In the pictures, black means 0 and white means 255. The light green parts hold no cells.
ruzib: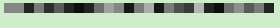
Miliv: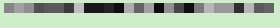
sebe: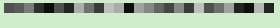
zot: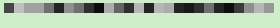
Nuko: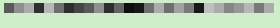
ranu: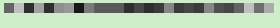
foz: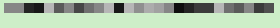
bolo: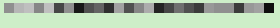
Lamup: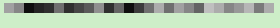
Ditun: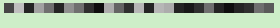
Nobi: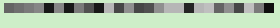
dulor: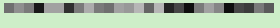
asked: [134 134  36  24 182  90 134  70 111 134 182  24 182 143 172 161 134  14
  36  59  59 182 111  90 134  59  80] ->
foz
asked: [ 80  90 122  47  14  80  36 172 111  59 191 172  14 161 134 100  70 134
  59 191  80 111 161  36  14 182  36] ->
sebe
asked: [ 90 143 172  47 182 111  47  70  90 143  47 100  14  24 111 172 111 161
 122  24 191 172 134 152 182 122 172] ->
Nuko
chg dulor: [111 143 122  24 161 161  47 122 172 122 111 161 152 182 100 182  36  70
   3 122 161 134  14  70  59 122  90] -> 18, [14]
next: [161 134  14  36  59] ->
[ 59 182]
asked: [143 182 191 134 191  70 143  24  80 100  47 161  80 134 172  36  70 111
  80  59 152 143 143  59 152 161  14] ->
bolo

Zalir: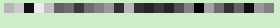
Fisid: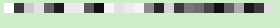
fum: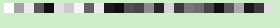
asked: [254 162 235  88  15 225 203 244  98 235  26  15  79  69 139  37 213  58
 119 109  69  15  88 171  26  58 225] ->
fum
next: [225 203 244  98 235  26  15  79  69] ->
[139  37]
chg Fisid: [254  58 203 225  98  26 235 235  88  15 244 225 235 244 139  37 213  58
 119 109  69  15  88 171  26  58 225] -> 22, [98]
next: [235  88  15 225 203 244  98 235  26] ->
[15 79]

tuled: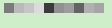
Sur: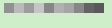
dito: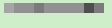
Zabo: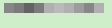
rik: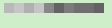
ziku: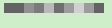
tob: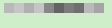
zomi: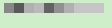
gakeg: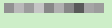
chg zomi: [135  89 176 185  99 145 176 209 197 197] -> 7, [197]
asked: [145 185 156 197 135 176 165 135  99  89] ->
Sur
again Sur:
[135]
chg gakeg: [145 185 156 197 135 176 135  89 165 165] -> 9, [156]
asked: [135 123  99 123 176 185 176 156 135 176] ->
Zabo
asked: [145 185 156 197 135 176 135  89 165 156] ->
gakeg

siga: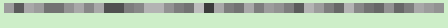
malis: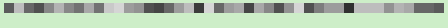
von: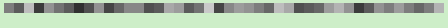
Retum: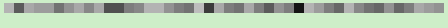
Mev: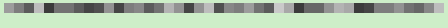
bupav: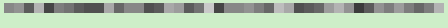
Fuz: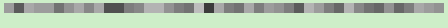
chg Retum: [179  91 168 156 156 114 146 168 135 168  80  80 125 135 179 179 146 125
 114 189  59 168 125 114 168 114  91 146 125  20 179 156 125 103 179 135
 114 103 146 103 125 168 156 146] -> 25, [125]
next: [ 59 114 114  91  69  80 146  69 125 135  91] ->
[114 179]
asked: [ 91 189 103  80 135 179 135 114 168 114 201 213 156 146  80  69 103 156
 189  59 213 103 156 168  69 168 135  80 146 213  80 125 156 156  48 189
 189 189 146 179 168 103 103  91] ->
malis
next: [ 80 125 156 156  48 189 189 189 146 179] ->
[168 103]
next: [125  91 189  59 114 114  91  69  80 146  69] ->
[125 135]
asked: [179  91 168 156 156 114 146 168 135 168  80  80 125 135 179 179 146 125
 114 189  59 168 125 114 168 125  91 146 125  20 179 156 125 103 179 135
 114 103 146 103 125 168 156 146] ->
Retum

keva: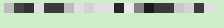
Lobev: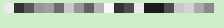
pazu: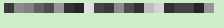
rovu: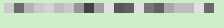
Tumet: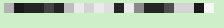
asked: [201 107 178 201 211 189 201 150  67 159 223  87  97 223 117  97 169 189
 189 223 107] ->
rovu

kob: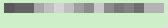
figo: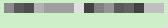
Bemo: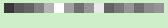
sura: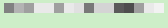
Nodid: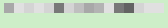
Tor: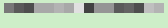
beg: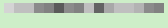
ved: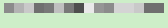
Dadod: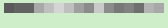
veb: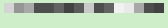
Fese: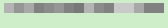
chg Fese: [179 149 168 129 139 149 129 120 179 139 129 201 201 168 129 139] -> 15, [129]
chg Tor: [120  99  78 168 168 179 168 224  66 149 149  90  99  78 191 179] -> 1, [90]

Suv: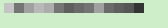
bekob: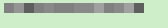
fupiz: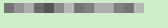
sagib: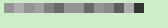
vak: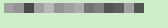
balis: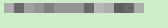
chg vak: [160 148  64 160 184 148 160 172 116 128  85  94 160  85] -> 2, [74]
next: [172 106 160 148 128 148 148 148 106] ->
[184 172]
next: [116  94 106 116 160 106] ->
[94 85]
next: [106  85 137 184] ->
[116 128]

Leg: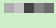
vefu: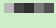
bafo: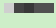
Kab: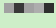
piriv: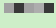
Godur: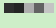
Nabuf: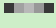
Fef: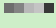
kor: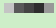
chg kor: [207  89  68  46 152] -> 0, [196]
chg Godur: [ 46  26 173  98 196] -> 1, [36]
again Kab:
[161]
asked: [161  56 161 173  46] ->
Kab
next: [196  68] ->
[131 109]
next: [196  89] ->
[68 46]

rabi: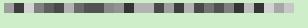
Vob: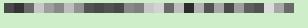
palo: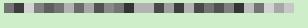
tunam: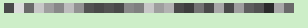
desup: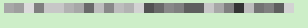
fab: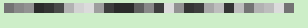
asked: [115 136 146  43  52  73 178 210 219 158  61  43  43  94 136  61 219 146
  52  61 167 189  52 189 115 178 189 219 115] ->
fab
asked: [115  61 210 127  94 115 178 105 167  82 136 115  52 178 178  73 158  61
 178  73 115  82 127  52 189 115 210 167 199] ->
palo
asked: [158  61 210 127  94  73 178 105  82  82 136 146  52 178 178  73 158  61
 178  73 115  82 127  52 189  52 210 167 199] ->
rabi
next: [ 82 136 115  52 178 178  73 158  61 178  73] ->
[115  82]
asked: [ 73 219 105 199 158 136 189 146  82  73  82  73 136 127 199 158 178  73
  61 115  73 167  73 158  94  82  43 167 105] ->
tunam

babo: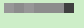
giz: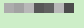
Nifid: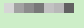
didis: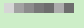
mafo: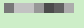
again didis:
[109]
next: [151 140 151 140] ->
[140 140]
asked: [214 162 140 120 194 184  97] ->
Nifid
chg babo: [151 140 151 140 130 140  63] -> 4, [140]
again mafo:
[194]
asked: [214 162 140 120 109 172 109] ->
didis

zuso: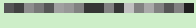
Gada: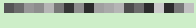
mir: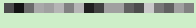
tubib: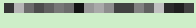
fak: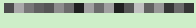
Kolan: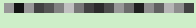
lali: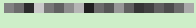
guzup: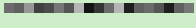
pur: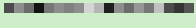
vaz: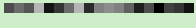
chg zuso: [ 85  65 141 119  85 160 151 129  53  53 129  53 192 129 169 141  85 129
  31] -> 15, [129]
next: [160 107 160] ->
[31 85]
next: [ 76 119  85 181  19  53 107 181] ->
[31 96]
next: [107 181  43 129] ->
[141 129]
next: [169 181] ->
[ 76 107]
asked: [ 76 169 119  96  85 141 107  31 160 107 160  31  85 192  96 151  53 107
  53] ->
fak

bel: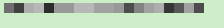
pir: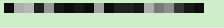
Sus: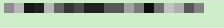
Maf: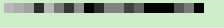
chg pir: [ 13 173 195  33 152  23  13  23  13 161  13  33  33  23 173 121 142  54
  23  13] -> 2, [183]
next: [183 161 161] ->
[152  76]
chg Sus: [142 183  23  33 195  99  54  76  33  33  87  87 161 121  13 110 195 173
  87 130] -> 4, [183]
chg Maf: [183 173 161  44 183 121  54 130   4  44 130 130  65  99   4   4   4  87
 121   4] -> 7, [142]
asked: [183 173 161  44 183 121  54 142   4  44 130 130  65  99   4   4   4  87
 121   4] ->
Maf

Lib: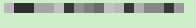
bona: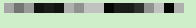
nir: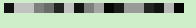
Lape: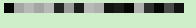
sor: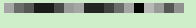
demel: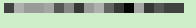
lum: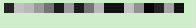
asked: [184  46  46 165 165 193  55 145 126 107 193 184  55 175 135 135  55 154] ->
Lib
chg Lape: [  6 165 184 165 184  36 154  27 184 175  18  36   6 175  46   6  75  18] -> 11, [27]
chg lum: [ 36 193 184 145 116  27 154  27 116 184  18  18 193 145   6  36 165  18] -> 3, [154]
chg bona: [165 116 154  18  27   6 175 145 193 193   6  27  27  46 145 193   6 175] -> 5, [18]
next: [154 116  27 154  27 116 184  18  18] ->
[193 145]

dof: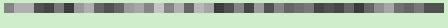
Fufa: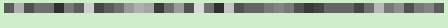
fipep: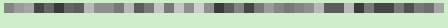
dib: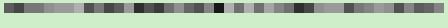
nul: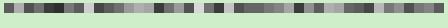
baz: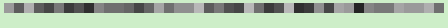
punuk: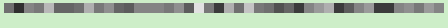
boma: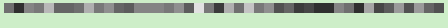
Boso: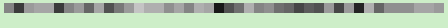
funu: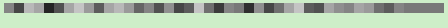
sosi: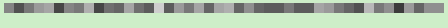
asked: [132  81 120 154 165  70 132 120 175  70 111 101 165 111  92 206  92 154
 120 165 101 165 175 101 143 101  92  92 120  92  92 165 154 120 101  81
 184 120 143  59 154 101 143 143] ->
sosi
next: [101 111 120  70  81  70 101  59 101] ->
[143 165]
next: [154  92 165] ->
[184 154]
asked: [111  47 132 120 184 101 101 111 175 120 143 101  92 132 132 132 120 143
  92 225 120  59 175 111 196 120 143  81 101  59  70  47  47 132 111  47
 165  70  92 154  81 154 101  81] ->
boma

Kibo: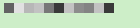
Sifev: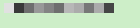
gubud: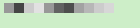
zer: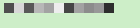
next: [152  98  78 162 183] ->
[204 215]
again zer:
[162]
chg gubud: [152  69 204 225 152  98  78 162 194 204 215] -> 8, [183]

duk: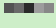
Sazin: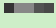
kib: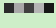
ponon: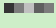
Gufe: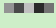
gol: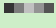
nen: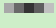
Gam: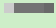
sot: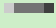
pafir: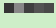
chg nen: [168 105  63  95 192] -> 2, [52]
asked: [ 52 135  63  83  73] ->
pafir

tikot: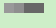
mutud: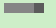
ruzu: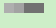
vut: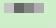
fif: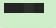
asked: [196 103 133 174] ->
vut
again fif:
[37]
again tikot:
[103]
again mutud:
[133]
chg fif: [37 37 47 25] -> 3, [37]
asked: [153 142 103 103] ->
tikot

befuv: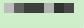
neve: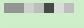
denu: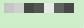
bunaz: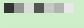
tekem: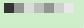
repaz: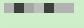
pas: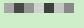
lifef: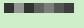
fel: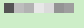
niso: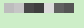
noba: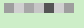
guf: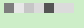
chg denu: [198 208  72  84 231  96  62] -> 6, [72]
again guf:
[219]
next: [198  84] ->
[208 158]
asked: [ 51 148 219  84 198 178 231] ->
bunaz
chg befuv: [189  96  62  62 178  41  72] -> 5, [51]
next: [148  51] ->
[ 96 125]
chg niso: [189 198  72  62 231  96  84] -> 4, [219]

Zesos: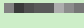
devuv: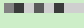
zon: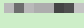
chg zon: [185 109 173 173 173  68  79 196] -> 2, [185]
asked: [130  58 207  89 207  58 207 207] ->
devuv
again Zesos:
[89]
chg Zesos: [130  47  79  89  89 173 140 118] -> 1, [58]
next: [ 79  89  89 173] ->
[140 118]

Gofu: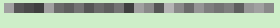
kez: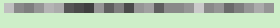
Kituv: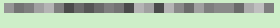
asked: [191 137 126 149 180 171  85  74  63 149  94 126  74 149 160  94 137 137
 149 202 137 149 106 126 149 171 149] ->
kez
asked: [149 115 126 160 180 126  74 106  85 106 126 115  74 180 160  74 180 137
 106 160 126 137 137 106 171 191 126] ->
Kituv
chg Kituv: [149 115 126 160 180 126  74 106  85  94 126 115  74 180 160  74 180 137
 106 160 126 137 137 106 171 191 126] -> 9, [106]
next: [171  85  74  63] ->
[149  94]

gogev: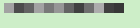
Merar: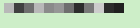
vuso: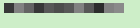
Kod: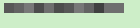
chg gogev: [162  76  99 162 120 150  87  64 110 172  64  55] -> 6, [99]
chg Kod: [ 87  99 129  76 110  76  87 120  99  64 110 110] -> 2, [120]

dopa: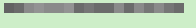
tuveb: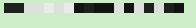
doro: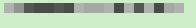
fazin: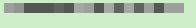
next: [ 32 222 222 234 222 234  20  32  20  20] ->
[222  20]
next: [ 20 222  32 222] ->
[32 20]
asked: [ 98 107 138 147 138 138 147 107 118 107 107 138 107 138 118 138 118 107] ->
dopa
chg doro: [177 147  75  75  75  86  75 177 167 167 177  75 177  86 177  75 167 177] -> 2, [86]
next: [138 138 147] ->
[107 118]

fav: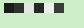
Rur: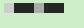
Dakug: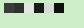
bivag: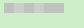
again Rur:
[39]
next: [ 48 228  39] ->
[238  59]
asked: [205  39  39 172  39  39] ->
Rur
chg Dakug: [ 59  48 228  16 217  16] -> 3, [28]
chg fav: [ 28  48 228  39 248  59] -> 4, [238]
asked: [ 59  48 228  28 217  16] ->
Dakug

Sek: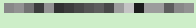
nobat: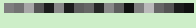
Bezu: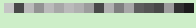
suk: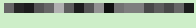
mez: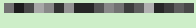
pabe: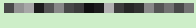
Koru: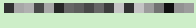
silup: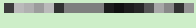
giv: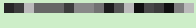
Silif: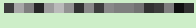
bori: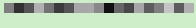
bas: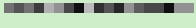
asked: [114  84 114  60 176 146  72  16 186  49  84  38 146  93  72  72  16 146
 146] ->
bas
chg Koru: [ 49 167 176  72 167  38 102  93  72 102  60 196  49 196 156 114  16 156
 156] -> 17, [146]
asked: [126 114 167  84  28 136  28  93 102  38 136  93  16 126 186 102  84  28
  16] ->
nobat

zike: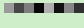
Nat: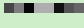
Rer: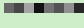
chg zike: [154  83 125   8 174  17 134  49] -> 1, [71]
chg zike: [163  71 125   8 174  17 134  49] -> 0, [154]
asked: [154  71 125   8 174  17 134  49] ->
zike

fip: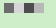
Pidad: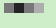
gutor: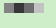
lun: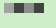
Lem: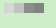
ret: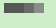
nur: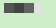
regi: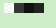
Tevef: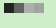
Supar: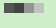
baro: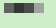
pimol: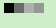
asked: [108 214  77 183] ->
fip
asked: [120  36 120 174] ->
Pidad
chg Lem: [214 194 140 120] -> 3, [131]

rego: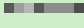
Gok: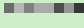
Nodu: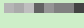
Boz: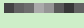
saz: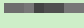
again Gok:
[170]
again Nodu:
[128]

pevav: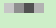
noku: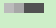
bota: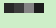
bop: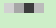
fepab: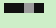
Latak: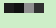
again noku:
[81]
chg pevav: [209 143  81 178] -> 0, [198]
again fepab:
[16]

